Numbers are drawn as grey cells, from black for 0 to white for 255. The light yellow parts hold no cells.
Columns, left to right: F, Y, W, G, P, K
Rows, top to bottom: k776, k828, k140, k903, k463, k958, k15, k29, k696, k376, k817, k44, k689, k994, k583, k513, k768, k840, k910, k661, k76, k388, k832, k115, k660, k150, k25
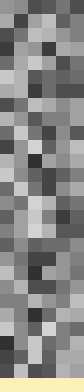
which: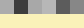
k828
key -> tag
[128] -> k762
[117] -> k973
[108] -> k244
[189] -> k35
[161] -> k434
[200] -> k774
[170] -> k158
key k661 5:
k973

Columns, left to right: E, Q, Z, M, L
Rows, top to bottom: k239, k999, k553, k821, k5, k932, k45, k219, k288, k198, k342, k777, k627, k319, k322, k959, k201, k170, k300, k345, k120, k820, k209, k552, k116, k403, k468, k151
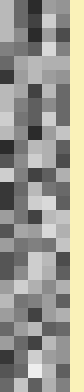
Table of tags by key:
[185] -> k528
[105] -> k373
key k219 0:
k528
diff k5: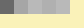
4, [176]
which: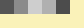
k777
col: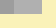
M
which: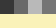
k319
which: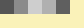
k345

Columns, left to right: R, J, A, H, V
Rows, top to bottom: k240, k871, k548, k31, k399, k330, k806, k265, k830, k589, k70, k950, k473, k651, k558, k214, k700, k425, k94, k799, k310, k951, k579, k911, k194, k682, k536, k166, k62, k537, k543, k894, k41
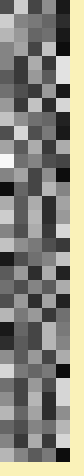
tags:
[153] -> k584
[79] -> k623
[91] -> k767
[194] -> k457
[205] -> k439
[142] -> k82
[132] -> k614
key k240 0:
k623
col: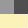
J
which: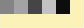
k31
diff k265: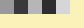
2, [194]
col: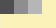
H

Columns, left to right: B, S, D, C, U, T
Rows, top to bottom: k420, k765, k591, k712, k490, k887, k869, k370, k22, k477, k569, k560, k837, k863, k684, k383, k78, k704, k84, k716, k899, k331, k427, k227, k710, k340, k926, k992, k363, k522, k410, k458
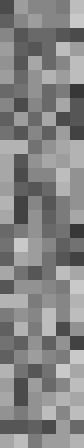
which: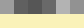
k863
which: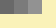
k78
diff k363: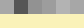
1, [75]
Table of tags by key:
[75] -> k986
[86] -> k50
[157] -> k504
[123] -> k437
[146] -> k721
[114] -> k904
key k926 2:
k50

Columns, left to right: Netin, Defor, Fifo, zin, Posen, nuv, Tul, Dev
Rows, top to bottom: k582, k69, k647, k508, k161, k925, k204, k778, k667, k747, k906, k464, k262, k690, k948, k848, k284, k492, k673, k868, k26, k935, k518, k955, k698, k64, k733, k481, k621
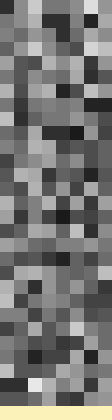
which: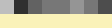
k667
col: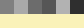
Fifo
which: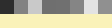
k582
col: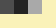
Tul
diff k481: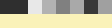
5, [160]
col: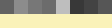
Dev

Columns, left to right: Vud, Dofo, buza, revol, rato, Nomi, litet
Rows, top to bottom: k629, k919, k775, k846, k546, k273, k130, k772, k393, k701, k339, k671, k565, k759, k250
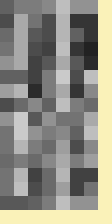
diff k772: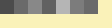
4, [190]
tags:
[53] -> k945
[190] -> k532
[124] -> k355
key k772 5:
k355
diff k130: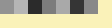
0, [158]
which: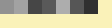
k546

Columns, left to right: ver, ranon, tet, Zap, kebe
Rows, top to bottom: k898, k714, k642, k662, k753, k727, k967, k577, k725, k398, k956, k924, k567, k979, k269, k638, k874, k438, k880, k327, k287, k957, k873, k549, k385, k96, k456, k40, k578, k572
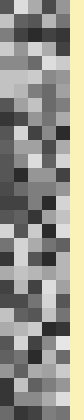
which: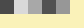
k898
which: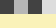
k287
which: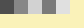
k924
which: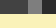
k269
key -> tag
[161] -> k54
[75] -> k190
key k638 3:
k54
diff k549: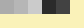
4, [54]

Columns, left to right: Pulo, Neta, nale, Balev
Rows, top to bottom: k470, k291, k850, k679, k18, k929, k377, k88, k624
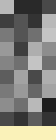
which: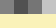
k850
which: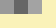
k377
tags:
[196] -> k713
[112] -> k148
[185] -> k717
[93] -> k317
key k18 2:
k713
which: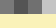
k850
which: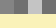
k18
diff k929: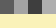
2, [73]
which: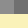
k88

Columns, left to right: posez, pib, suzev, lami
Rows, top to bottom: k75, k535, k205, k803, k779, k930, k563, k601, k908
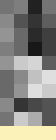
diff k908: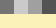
2, [172]
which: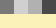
k908
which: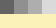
k930
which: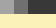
k205
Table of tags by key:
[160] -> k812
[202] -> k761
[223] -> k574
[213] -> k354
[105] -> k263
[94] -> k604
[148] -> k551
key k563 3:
k761

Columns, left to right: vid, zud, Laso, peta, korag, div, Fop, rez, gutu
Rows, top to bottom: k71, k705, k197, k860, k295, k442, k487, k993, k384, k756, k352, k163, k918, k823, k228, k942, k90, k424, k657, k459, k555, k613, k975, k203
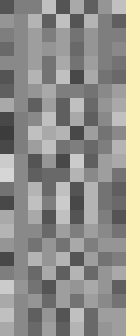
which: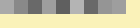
k203
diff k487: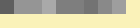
1, [137]

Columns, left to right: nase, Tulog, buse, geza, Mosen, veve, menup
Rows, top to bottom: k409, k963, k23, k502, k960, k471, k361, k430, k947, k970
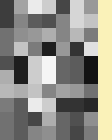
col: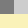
buse
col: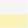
geza

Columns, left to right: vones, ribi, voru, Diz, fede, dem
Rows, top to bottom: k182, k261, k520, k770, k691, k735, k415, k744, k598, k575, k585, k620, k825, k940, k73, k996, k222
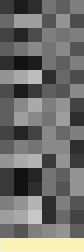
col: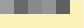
fede
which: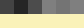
k520
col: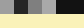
ribi

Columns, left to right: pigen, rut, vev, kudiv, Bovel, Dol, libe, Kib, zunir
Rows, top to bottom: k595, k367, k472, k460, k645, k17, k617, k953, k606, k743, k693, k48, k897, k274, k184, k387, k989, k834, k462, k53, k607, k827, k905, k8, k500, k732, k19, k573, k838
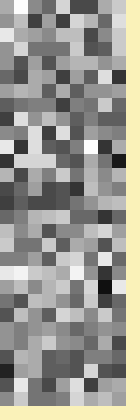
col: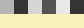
Kib
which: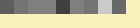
k953

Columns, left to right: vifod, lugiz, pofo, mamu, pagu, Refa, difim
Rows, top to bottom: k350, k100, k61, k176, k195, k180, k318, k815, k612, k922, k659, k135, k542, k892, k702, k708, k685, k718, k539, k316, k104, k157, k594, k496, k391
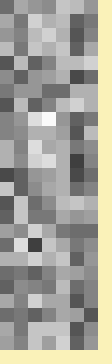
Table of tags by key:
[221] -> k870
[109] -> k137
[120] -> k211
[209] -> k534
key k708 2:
k211
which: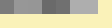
k318
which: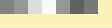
k612
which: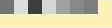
k718
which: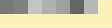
k922
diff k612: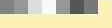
5, [97]

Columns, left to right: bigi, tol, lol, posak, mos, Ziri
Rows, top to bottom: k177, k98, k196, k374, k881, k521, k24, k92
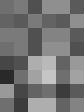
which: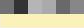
k92
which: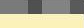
k196
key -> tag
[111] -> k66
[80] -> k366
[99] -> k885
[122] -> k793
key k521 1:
k66

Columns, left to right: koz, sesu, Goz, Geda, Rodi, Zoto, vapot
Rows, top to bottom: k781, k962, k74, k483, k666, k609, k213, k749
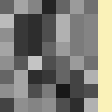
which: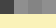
k749
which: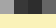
k483
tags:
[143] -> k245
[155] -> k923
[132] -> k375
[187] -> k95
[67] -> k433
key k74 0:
k245
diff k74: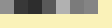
3, [78]
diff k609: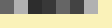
1, [165]

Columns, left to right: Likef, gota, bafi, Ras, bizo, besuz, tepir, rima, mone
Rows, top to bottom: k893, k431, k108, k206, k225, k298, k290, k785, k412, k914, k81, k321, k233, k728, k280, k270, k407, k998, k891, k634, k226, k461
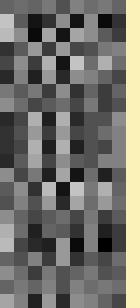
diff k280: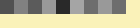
2, [81]
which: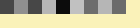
k225
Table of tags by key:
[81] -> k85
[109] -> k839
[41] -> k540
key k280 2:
k85
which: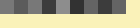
k290
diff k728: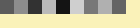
5, [195]
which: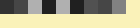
k81

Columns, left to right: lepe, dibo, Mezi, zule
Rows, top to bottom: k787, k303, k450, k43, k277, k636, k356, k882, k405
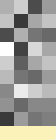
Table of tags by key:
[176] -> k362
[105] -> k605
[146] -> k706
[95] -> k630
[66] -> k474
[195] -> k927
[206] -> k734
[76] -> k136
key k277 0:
k734
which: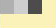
k787

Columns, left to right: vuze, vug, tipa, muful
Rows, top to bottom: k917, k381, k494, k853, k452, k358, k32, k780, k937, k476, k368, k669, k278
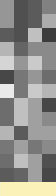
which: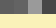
k278
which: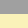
k476
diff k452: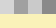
1, [150]
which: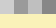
k452

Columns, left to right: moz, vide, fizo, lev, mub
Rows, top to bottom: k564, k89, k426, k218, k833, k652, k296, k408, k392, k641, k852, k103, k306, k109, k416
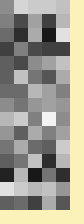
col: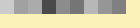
fizo
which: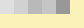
k109
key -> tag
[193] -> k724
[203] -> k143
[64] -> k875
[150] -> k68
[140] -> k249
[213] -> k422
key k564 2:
k143
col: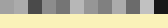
fizo
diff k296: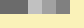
2, [183]
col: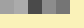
fizo

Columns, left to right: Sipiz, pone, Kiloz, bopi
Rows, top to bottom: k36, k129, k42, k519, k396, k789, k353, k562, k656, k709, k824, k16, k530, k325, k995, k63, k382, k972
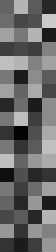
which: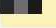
k562
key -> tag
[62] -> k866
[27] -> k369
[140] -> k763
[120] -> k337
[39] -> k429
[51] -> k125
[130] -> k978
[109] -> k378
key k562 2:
k369
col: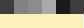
Kiloz

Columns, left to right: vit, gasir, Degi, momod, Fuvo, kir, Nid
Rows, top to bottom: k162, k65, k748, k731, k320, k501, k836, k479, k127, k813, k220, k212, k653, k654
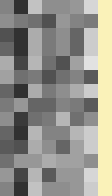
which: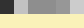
k654
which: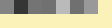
k127
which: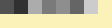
k748
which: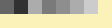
k836
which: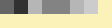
k813
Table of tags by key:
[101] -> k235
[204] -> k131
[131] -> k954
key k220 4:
k235
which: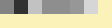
k162

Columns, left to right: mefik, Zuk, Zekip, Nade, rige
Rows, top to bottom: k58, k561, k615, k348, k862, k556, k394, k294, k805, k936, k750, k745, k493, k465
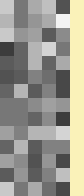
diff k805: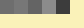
0, [119]
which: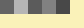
k394
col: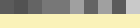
mefik
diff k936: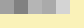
3, [181]

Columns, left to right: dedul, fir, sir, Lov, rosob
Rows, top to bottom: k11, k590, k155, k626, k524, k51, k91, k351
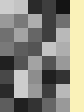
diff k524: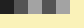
4, [153]
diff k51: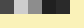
4, [51]
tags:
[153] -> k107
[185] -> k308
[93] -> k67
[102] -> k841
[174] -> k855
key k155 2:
k841
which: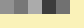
k590

